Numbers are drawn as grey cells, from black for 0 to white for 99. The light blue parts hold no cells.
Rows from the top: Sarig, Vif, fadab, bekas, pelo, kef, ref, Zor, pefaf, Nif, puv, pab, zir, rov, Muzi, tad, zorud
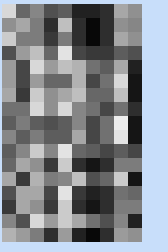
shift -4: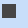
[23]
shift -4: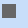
[36]
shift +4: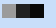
[64 17  7]
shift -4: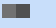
[40 27]

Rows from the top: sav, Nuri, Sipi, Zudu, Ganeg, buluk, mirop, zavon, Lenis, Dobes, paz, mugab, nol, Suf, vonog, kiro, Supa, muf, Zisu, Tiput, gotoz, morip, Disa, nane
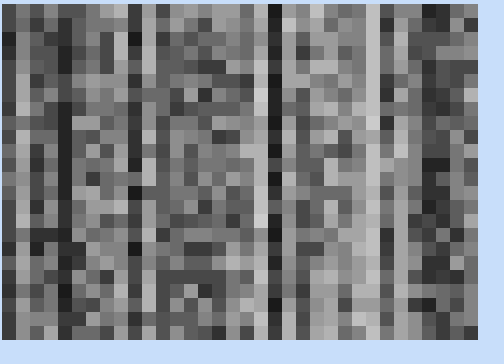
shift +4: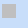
[78]
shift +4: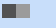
[36 64]
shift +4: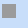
[64]
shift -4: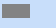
[47 47]
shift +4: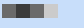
[45 27 45 83]

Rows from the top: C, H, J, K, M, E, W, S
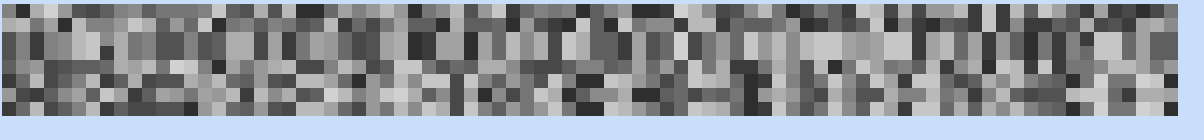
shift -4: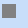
[46]
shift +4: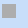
[71]
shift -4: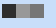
[14 55 42]
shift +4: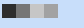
[22 50 81 67]

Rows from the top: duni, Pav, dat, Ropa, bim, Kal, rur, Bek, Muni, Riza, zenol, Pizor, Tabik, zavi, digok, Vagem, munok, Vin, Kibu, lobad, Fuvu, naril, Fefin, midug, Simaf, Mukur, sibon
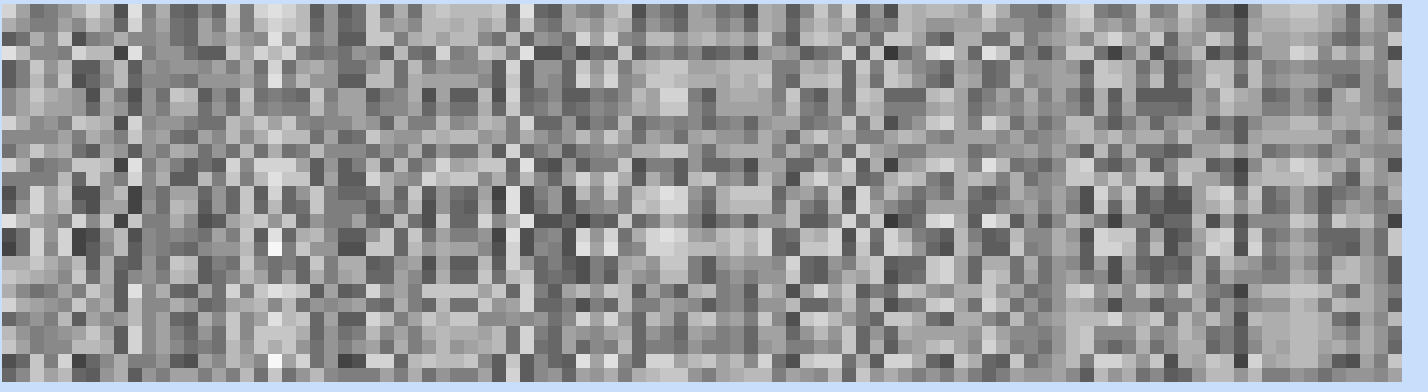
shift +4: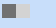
[48 86]
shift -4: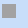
[59]
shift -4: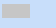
[73 73]
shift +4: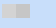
[86 81]
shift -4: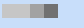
[73 73 59 40]

